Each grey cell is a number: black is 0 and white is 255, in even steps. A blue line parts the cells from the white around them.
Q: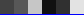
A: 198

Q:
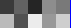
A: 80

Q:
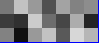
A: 194

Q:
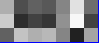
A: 184

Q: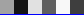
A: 225

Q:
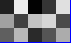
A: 184

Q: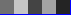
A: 198
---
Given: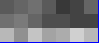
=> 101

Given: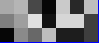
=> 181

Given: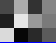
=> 172

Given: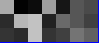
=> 2

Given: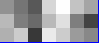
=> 117

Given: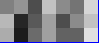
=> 148

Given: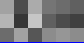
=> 76

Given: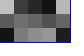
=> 60

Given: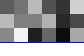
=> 115

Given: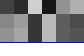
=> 43
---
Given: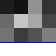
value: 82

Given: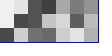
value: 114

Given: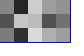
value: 218

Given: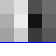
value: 58

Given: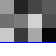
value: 168

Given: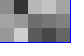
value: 91

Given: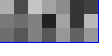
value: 129

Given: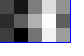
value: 115

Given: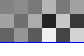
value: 91

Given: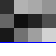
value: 159
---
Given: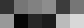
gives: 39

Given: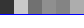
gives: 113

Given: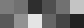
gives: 228

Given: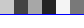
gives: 167

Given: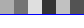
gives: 223

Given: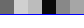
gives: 188
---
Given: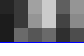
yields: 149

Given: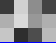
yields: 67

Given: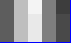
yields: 61

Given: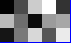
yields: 51

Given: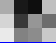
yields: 191

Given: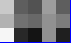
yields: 94

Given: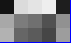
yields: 30
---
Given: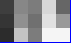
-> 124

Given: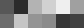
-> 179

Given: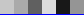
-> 96

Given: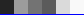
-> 115

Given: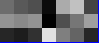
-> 79

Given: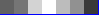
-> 211

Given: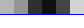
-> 48

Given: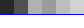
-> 177
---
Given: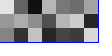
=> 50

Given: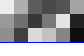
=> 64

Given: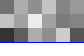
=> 94

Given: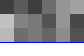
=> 110

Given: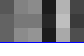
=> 139

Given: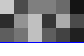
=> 117

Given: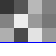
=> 74

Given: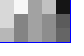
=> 132

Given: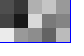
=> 153

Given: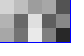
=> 115
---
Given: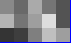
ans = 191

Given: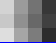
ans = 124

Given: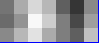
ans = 95

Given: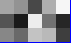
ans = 185

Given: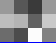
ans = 252

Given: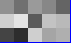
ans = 165
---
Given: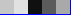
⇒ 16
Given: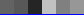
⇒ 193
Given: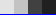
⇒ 195
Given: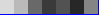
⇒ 82
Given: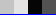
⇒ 227
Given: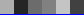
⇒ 129
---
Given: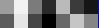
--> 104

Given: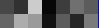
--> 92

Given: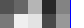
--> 227

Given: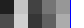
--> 54

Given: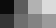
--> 111

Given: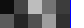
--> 80

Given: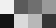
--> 218
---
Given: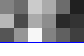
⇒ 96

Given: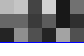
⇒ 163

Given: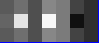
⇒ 67

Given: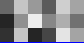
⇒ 228

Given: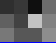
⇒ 87

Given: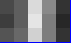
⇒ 125

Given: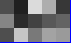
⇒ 163

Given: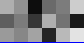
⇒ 185

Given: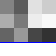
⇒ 70

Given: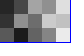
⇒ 133
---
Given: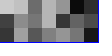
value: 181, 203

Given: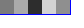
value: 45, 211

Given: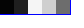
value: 245, 245

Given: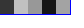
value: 152, 193

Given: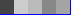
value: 186, 204

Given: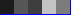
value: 62, 195

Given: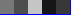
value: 197, 197

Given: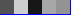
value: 23, 206

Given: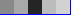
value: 37, 210

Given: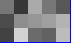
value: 150, 210
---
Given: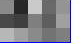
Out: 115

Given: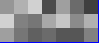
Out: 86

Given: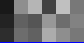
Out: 142

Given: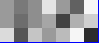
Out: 246

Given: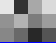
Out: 40

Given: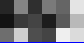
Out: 239
